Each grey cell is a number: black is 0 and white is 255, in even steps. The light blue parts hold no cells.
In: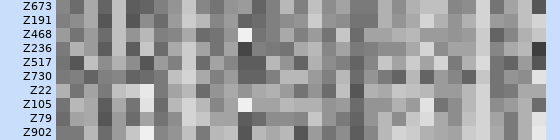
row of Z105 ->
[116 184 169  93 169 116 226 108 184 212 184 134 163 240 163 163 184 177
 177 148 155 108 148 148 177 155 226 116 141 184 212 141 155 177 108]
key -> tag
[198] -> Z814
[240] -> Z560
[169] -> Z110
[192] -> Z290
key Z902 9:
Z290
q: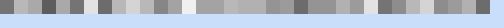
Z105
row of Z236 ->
[122 177 155  93 192  93 198 108 169 204 163 116 163  70 128 122 116 169
 184 134 163 122 128 141 141 169 212 141 163 163 204 134 169 184  62]
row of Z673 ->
[134 108 169 100 192  93 100 128 148 198 134 116 148 155 100 128 184 128
 192 141 163 122 122 177 141 177 192 192 134 141 212 116 163 192  86]

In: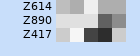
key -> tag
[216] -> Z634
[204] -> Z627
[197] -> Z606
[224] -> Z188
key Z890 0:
Z188
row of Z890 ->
[224 224 224  97 140]
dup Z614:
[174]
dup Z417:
[204]
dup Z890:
[224]
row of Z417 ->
[204 246  68  45 204]

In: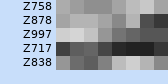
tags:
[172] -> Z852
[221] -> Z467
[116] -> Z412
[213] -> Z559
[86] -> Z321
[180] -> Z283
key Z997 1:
Z559
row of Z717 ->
[ 64  94 101  70  41  34  34  56]
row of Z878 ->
[164 180 180 164 137 180  78  56]
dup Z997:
[86]
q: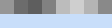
Z838

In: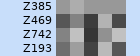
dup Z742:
[193]
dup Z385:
[152]
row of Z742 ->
[131 193  54 145 193]
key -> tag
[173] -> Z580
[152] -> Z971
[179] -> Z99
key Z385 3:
Z971
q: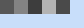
Z469
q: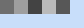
Z193
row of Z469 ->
[ 87 131  61 179  74]

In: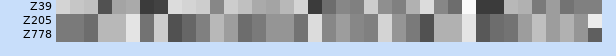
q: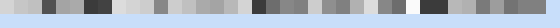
Z39
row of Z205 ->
[122 122 109 184 184 228 115 205  81 102 128 184 157 109 122 149 149 115
 220 135 157 135 128 212 149 122  81 177 177 228  88 109 115 157 192 157
 177 149 236]
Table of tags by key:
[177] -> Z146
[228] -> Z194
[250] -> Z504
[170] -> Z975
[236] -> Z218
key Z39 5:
Z975

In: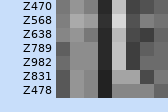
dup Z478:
[134]
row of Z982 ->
[108 141 141  41 193  62 108 108]
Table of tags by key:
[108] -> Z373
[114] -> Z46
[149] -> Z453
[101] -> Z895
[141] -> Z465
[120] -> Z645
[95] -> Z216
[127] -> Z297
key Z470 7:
Z895
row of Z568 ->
[127 170 156  49 215  82 127 114]
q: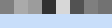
Z568
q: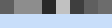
Z789

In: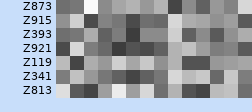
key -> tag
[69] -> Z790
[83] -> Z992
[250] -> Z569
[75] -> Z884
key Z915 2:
Z884
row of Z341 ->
[125 193 152 119  97  69  97 119 215 187 200 105 200 125]
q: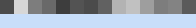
Z921

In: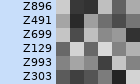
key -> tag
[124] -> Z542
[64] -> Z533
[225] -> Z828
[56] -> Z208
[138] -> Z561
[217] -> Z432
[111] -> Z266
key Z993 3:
Z533
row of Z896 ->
[204  56  50 191  98 171]
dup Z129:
[104]
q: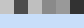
Z699

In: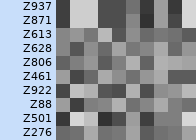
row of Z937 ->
[ 63 206 206  78  78 113  57 157  57 214]
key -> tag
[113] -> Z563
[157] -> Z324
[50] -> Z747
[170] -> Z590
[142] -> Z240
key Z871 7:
Z324
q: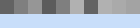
Z806
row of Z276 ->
[106 113 170 113 120 163  92 113 120 163]
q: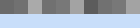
Z276
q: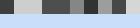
Z871

